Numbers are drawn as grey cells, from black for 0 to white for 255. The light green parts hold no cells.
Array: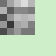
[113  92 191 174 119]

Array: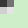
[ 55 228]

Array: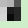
[186  29  38]

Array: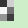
[ 52 113]

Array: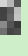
[212  92 196]

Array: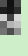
[ 79  20 216]

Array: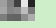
[159 133  99]
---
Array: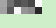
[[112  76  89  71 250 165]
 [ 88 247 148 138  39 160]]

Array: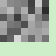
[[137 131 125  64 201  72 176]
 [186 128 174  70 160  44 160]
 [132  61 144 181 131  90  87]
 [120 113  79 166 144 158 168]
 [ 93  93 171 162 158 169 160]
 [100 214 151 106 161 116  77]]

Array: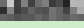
[[201  64 128  64 110 125  60  75  35 182 180 108]
 [132  61  76  99  84  79 115 100  67 126 170  46]
 [ 94  82  89  88 102  90 112 101  92 106 100 100]]

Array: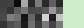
[[ 65  12 169  42 124  41  96  41  62]
 [ 51  93 117  72  77  89 152  94  68]
 [126 114  21 102  47 210  31 195  73]
 [ 79  91  28 112  61 120  68 121  52]]

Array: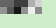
[[ 99  61  62 176 211 100]
 [ 86  22 145 238 138 147]]

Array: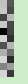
[[ 88 193]
 [ 73 199]
 [184  68]
 [ 72 201]
 [ 67   2]
 [ 48 211]
 [181  82]
 [110 174]
 [ 42 213]
 [157 131]
 [ 57 213]]

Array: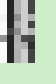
[[ 37 176 206  68 250]
 [ 37 175 206  69 250]
 [ 37 141 206 177 242]
 [ 37 176 206  68 250]
 [ 69 140 206 181 250]
 [ 37 176  75  68 146]
 [ 37 182 176  46 250]
 [ 37 176 206  68 250]
 [ 37 176 206  68 250]]

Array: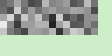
[[121 166 120  74  86 182 133 142 156  85 100 187 115 102]
 [ 80 203 108 156 114 142 159 138 142 166 160 145  77 111]
 [213  91 201 151 196 115  50 205  76 106  78 143 147 166]
 [137  59 157 157 178 178  35 159 198  87  91 142 112 235]
 [122  98  71 161 158 146 182  53 145 203 189  95 144 197]]

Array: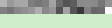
[[153 166 167 125 118 126 162 106  84  93 137 140 137 117 147 181]
 [117 135 143 152 174 136 149  82 162  85  57 130 103 106 251 127]]
